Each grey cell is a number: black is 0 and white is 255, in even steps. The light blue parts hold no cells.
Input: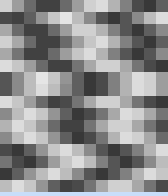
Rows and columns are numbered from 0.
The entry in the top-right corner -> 95
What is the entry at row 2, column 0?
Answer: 168
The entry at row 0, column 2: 106
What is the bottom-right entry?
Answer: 74
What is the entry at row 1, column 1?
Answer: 65
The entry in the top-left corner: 208
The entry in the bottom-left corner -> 188
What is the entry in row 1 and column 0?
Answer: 74
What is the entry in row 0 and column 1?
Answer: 157
